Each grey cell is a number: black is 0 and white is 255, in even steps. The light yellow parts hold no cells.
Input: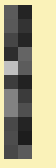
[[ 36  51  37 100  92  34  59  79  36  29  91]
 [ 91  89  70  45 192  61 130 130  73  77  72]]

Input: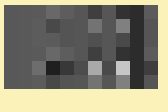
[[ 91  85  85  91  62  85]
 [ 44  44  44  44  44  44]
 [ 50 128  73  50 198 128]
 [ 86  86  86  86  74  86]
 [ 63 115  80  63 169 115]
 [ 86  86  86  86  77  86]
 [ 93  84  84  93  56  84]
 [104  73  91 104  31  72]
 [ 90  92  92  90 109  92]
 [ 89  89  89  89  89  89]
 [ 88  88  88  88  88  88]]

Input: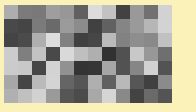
[[210 211 193 111  83 139  84]
 [113 182 137 152 210  64 106]
 [153 154 142 200 134  86  67]
 [ 66 133 130  81  82 185 137]
 [194  97 186  49 166  96 213]
 [220  65  70 175  54 175 168]
 [ 96 140  65 191  52  85  75]
 [151 155 128 217 145 101  86]
 [158 106 221  73 211 212 154]
 [121 123 175 195  70 186 210]
 [123  69  75 127 200  69 192]
 [173  73  68 204 203 167 176]]

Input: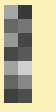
[[ 57 117  70  88 207 135  78]
 [165 104 152  72 161 101  64]]

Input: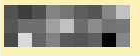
[[192 120 134]
 [135 115   5]
 [ 85 140  96]
 [ 94 109  85]
 [117 193  90]
 [132 159 130]
 [ 79 111 100]
 [ 62 111 218]
 [ 82  87  73]]

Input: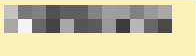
[[167  73]
 [153 104]
 [130 183]
 [157  60]
 [159 152]
 [131  91]
 [ 94  85]
 [ 95 168]
 [ 81  68]
 [129 103]
 [119 243]
 [194 167]]

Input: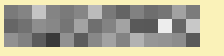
[[123 200  89]
 [162 103 140]
 [117 237 147]
 [110  88 150]
 [129  89 178]
 [100 163 131]
 [121 131 162]
 [187 111 136]
 [134 163  92]
 [122 117 145]
 [132 135  57]
 [196 142  91]
 [132 113 129]
 [122 102 145]]
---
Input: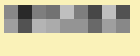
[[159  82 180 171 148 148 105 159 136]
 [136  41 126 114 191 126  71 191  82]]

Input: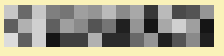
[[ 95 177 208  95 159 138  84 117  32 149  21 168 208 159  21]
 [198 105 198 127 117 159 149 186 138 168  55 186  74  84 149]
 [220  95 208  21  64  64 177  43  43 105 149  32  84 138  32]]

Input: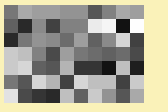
[[202 214  97  86 180  53  53  18 191  30]
 [202 191 129  74 158 119 108  97 108  74]
 [119 169 158 158 147 147  86 129 169 158]
 [ 41 119 147 138 108 158  97 138 214  65]
 [119  86 214 180  65 214 191 191  65 202]
 [226  74  53  41 191  97 202 147  86 169]
 [ 97  41 138  65 129 129 235 245  18 254]]

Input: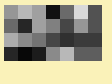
[[150 184 160  17 106 217  82]
 [172 138 116  70  48  59  59]
 [106  38 160 128  70 150  82]
 [ 38   8  28 138 184  94  94]]

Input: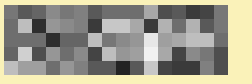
[[101 208  78 150 110 138  68 190 150 159 241 168  68 138 119  78]
 [110 190  46 150 138 128  58 199 199 168  58 178 110 178  89 119]
 [190 159 159 110 150 128  89  89  35  89 199  68  58  58 128  78]
 [110 110 110  46 101 101 190 119 138 150 231 159 168 190 190 110]
 [119  89 101 138 119 128  89 110 110 110 168  78  89  58  68 119]]

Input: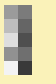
[[155 123]
 [145 111]
 [189 101]
 [222  79]
 [243  57]]
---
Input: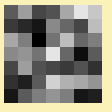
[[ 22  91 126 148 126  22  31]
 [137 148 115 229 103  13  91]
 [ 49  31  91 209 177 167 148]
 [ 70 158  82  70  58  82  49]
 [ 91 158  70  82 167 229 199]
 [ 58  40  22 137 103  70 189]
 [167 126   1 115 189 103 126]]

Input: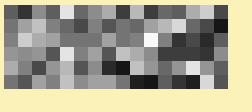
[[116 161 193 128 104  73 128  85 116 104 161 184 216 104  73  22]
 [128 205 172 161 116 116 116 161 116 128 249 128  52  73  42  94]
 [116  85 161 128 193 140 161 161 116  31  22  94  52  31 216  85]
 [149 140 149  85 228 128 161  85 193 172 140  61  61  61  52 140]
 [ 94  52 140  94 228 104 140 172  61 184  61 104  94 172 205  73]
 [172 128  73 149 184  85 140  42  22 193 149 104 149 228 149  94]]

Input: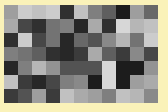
[[158 204 193 204  48 193 127  95  28 158 104]
 [ 39 127 182 147  83  83  83 215  28  28 147]
 [ 59  83 158  59 193 170 158 127 193 182 137]
 [127 115  95  48  39  59 170  95  59 137  71]
 [ 48 204  71 115  39 104  83 137 182 115 204]
 [170  71  48 115 127  39 170  48 215 182 193]
 [193  59  39  71 127 137  28 215  28 158 170]]

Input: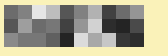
[[108 129 229 189  86 129 178  65 108 149]
 [138 119 119  96  36 219 168 199  55  45]
 [ 86 158 108 119  65 149 210  45  36  74]]

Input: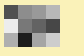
[[175  28 165 205]
 [ 80 141 153 184]
 [237 120  99  71]]

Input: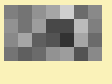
[[146 116 157  72  72 187 127]
 [127 116 146 166 207 107 137]
 [116  95 107 146 157  83 137]
 [137 166  95  83  50 166 107]]

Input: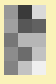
[[131 194 240]
 [151  58 217]
 [140 108 194]
 [119 182 182]
 [160  87  97]]
